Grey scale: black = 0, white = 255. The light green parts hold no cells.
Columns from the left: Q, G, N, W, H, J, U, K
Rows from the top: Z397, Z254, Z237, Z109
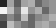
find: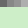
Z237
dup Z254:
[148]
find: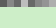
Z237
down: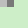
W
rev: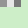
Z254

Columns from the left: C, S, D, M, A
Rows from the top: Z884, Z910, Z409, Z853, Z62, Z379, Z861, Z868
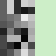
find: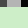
Z379
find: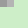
Z853
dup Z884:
[208]
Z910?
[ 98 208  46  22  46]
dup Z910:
[46]
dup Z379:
[180]

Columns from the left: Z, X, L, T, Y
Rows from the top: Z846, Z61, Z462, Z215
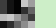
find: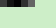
Z61
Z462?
[186 199 157 113  61]

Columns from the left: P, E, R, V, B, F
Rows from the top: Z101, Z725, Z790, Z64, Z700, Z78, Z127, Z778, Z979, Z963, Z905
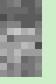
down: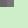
V
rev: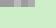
Z778
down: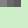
R
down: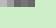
V
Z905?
[143 131 143 105 118 131]
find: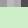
Z127
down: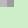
V

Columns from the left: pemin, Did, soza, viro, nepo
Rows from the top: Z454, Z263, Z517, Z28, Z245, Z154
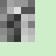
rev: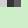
Z154
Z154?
[151  94  52 209 194]
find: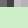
Z245
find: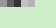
Z517
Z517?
[151  94  52 194 180]
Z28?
[109  52  94 180 123]

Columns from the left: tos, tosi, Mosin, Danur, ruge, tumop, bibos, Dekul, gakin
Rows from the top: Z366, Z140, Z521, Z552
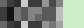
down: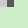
Danur
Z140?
[ 59  20 118  89 132 132  89  89 188]
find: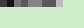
Z140

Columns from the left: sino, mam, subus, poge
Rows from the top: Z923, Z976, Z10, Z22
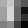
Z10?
[159 214 101  50]

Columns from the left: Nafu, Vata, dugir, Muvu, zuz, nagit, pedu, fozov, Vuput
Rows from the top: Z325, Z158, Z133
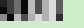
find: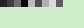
Z325
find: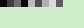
Z158
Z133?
[139  10 188  78 176 218 176 218  47]
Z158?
[ 10  62 109  10 188  78 176 218  94]

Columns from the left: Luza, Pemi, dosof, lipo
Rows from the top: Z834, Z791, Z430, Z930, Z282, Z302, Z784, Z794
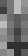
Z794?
[136 149  48  92]
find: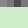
Z302
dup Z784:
[48]

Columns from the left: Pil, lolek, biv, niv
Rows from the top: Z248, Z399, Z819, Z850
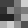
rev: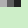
Z819
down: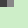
lolek
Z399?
[ 50 136 107 123]

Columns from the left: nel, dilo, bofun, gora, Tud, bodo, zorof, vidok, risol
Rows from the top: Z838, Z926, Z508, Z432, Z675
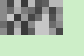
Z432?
[108  70 154  57 138 198 198 108 138]
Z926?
[138 108 170 124 108  70 154  70 138]
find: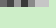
Z432
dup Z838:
[185]
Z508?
[138 198  57 154  70 108 198  83 154]
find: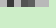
Z838
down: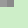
risol

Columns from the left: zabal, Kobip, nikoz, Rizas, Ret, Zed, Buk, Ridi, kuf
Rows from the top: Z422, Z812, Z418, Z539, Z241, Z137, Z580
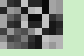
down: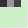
Kobip
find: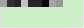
Z422

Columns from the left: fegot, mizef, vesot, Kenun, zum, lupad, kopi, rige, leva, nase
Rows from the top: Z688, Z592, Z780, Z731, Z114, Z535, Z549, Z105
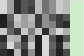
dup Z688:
[187]
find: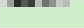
Z592

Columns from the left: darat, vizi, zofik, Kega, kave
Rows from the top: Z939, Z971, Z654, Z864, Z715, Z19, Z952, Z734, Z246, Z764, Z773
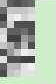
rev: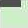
Z864
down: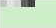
vizi
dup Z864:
[79]
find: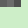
Z715
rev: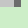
Z971
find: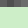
Z939
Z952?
[197 169 108 185  79]

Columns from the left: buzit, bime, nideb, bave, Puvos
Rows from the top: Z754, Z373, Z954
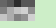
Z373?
[129 172 196 208 145]
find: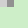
Z373
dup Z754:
[87]
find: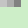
Z954

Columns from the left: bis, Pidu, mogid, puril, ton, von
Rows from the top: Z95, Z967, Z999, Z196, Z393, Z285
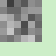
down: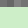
von
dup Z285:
[115]

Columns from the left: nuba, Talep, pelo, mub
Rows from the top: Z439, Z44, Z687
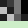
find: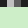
Z687
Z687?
[ 31 192  92  31]
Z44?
[192  31 120   2]
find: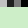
Z44
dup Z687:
[31]

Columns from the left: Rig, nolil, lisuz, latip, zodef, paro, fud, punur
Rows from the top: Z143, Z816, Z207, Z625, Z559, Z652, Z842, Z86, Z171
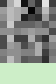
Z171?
[115 187 143  87  99  99  47 129]
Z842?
[ 75 157 143  75 115 172  99 129]
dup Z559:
[143]

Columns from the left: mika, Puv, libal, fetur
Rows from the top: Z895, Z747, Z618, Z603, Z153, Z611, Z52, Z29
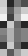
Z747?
[216  90 162 203]
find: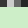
Z52
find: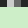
Z603

